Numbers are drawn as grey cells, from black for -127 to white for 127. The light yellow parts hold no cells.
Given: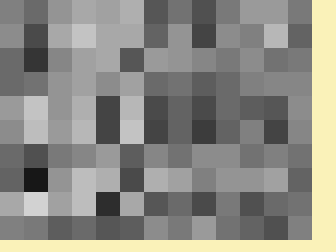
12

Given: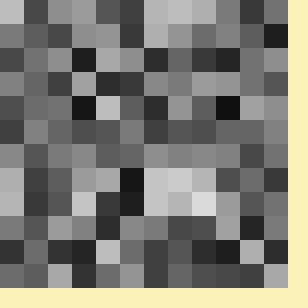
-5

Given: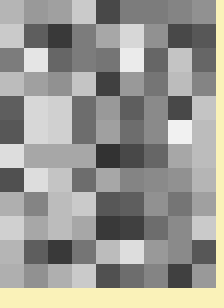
74

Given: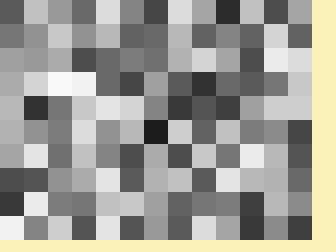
-9

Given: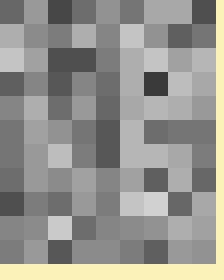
46

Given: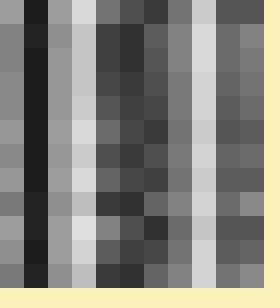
1

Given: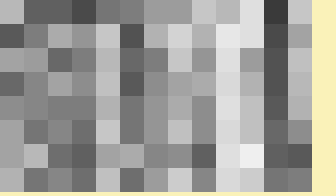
-38

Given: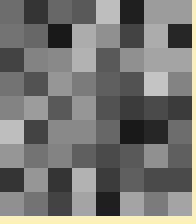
-12
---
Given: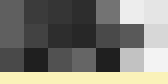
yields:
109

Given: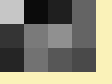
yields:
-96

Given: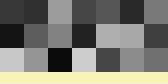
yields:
-86

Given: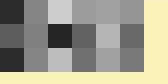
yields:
34

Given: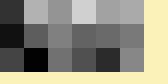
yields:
34

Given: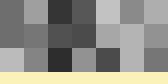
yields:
10

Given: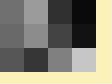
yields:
-79

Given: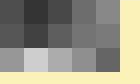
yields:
-18
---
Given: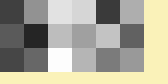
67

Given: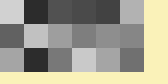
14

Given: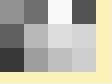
93

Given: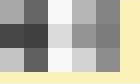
20

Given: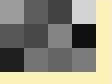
4

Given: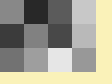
-55
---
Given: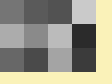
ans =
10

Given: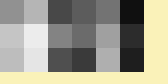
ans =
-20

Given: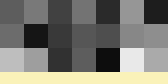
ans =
-49

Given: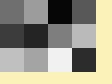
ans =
-91

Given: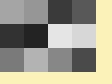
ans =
-92

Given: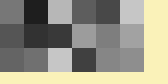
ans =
28

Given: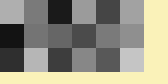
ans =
-52

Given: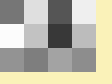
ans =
66

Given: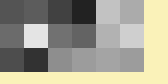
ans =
-28

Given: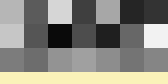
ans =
-96
